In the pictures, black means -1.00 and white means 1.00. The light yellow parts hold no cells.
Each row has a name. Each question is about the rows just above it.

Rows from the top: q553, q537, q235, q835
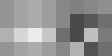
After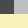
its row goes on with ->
[-0.04]
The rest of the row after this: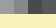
[-0.14]
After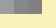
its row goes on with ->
[0.06 0.12]

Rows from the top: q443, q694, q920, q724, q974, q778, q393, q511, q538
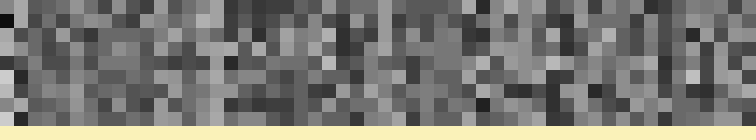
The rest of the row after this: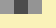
[0.11]
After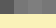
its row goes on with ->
[-0.24 -0.40  0.32  0.05 -0.56 -0.62 -0.40 -0.62  0.16  0.21 -0.68 -0.45
  0.11  0.05  0.16 -0.45 -0.18 -0.56 -0.62 -0.24  0.11  0.32]
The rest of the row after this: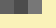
[-0.45 -0.13  0.21 -0.51  0.16 -0.35 -0.45]
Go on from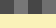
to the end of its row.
[ 0.21 -0.51  0.16 -0.35 -0.45]

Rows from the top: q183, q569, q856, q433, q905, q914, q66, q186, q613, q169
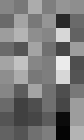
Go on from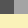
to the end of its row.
[-0.12 -0.45  0.23]
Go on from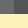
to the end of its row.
[ 0.29 -0.12 -0.45  0.23]
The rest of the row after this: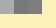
[ 0.69 -0.34]
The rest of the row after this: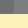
[-0.97  0.41]
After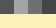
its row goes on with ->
[0.23]
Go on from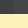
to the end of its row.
[-0.28 -0.91  0.23]
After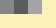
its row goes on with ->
[-0.12 -0.39 -0.06]

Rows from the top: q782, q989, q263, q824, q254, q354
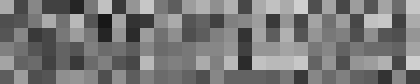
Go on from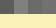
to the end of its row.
[-0.22 -0.38  0.06 -0.22 -0.22 -0.22 -0.27 -0.06 -0.55  0.06 -0.16  0.00
 -0.22 -0.27 -0.60  0.06 -0.49]
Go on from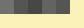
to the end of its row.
[ 0.00 -0.16 -0.11 -0.27  0.06 -0.16 -0.11 -0.06  0.06  0.06  0.17 -0.49
  0.17  0.17  0.29  0.23 -0.06  0.06 -0.22 -0.06 -0.16 -0.16 -0.22  0.29]
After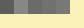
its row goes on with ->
[ 0.06  0.06  0.17 -0.49  0.17  0.17  0.29  0.23 -0.06  0.06 -0.22 -0.06
 -0.16 -0.16 -0.22  0.29]
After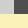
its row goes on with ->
[ 0.29 -0.44  0.23 -0.33  0.29 -0.16  0.56]

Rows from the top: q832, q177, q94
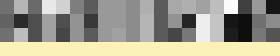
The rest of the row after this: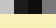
[-0.34]
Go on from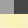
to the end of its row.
[ 0.15 -0.29  0.20  0.26  0.10  0.42 -0.29 -0.45 -0.06  0.87  0.54 -0.77
 -0.89 -0.06 -0.34]
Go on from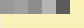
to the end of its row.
[-0.45 -0.06  0.87  0.54 -0.77 -0.89 -0.06 -0.34]
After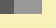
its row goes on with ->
[ 0.10  0.37 -0.29  0.32  0.37  0.26  0.48  0.97 -0.50  0.20 -0.83]
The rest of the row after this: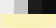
[-0.06 -0.34]
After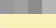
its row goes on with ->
[-0.29 -0.45 -0.06  0.87  0.54 -0.77 -0.89 -0.06 -0.34]
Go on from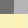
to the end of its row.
[-0.18  0.82  0.64 -0.01 -0.29  0.20  0.20  0.10  0.37 -0.29  0.32  0.37
  0.26  0.48  0.97 -0.50  0.20 -0.83]

